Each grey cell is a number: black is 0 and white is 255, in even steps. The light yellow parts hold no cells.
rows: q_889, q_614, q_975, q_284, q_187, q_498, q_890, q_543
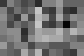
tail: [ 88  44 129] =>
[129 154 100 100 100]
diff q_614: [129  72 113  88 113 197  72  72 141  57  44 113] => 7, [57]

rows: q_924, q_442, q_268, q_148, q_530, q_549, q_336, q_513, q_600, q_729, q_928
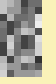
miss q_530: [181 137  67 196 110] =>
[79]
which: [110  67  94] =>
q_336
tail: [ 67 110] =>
[110]
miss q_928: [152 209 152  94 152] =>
[166]

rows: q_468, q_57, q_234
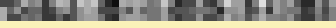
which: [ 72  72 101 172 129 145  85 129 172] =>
q_234
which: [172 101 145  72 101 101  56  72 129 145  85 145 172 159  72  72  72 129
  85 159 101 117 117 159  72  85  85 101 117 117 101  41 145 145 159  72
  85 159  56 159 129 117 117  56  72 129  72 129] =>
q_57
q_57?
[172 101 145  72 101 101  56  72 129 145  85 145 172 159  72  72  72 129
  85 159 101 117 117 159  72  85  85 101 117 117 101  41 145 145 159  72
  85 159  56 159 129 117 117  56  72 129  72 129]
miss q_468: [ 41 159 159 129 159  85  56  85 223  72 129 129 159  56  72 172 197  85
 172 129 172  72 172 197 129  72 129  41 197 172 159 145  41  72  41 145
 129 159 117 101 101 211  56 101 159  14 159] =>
[184]

